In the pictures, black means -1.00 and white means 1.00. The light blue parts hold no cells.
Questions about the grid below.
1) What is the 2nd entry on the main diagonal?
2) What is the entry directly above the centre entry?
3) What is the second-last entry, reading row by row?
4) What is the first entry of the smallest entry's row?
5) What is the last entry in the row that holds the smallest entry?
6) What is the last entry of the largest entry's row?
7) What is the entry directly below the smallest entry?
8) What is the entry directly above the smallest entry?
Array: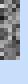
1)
0.36
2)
0.36
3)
-0.10
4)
-0.81
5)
0.36
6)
-0.58
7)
-0.23
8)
-0.35

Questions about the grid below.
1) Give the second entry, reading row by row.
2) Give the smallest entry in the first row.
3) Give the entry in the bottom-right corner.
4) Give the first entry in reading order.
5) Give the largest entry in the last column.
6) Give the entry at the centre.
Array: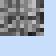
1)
-0.09
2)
-0.44
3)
0.14
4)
0.25
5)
0.50
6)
-0.55

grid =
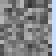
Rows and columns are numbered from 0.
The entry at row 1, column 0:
0.30
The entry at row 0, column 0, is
0.19
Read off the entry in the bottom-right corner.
-0.51
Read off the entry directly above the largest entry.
0.30
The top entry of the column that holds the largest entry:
-0.14
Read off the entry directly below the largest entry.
-0.04
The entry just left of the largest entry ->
-0.38
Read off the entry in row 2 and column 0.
0.30
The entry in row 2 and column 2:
-0.51
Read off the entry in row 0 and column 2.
-0.14
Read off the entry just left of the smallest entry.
-0.38
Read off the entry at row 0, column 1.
0.19
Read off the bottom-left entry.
-0.38
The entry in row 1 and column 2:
0.30
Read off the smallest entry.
-0.61
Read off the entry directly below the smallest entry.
0.43

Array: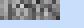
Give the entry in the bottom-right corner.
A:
-0.56
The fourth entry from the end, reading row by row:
0.14
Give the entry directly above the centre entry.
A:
-0.43
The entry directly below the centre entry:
-0.08
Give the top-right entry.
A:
0.26
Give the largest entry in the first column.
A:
0.26
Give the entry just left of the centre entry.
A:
0.37
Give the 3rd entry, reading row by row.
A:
0.02
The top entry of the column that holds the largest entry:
-0.30
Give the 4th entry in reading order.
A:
0.26
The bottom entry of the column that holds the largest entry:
0.26
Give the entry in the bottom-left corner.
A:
-0.20
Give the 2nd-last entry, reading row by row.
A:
-0.08
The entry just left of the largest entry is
-0.43
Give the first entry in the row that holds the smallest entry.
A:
0.14
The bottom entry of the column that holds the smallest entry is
0.26
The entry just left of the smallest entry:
0.37
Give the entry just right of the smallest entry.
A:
-0.08
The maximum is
0.63
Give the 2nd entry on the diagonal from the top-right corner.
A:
0.14
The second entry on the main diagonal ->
0.37
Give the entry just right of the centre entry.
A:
-0.43

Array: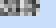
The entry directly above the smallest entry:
-0.20
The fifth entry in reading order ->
-0.32
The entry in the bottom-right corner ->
0.73
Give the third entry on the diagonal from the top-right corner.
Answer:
-0.10
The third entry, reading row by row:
0.15
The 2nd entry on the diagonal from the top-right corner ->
-0.32
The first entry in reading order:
0.37
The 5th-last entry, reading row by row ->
0.61
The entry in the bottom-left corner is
-0.20
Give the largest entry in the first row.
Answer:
0.73
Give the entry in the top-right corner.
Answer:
0.50
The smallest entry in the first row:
-0.55
